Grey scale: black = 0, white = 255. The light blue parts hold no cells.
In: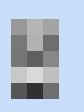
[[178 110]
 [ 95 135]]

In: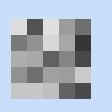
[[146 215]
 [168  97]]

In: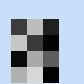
[[ 59   4]
 [169  93]]

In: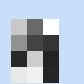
[[ 67  52]
 [206  35]]

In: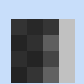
[[48 94]
 [36 69]]

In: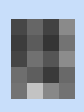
[[ 91  53]
 [113  85]]

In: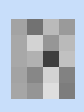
[[211 150]
 [177  62]]

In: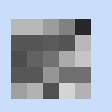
[[ 86  90]
 [ 98 114]]
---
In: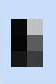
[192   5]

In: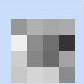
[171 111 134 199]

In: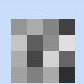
[ 65 142  70 161]

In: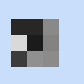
[137  27  59]

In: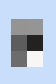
[149  93]

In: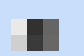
[101  58]
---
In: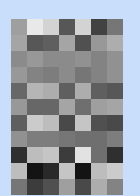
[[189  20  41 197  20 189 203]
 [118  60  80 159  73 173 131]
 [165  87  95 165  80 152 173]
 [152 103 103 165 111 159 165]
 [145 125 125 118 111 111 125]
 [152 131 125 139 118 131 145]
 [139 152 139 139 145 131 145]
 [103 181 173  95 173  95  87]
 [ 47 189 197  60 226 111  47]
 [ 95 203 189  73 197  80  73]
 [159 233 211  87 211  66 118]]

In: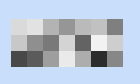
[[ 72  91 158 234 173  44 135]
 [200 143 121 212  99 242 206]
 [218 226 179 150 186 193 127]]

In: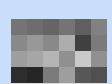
[[ 45  38 123 158  87  80]
 [116 109 101 116  95 129]
 [137 152 137 173  64 123]
 [158 166 181 144 202 144]]

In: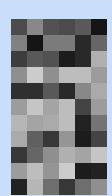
[[129  21 123 123  41 102]
 [ 47  47  89  41 136 170]
 [ 61  89  82  28  41 176]
 [170  96  55 149  28  68]
 [ 55 102 143 176 164 197]
 [ 75 136  82  75  89  21]
 [182 164 170 189  34 116]
 [ 34 182 110  55 110 143]
 [156 189 149 204  28  34]
 [156 197 164 189  68 156]
 [143 204 143 189 189 156]]

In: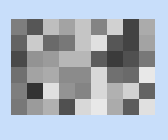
[[126  51 224 147 132 216 177 209  99]
 [126  86 190 163 197 132 209  67 171]
 [ 73 147 155 183 183  92  59  80 120]
 [120 155 177  80 216 232 171  92 224]
 [112 163 171 139 139 216 112 106 232]
 [ 99 203 106 120 197 224  86  67 163]]

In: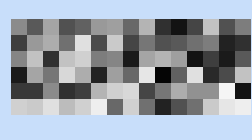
[[ 56  56 139  48  62 180 208 216  69 118 173 145 145 245  19]
 [139  89 165  81  97 153 159 104 180  48  19  69 194  81 125]
 [ 62 153 173 112 224  75 202  69 118  81  89 112 125  34  48]
 [ 26 165 118 216 173  34 159 104 230   5  97 224  41  75 194]
 [133 194  48 194 208 125 133  26 165 180 159  19  62  26  89]
 [208 202 224 188 208 238 104 208 112  34  81 112 202 230 238]]
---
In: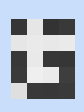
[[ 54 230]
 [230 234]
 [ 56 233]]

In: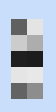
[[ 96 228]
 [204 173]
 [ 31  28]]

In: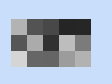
[[179  83]
 [ 86 171]
 [213 102]]

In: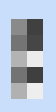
[[138  64]
 [116  70]
 [179 236]]

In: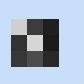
[[207  60]
 [ 50 214]
 [ 56  76]]

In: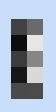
[[ 66 106]
 [ 13 230]
 [ 60 134]]
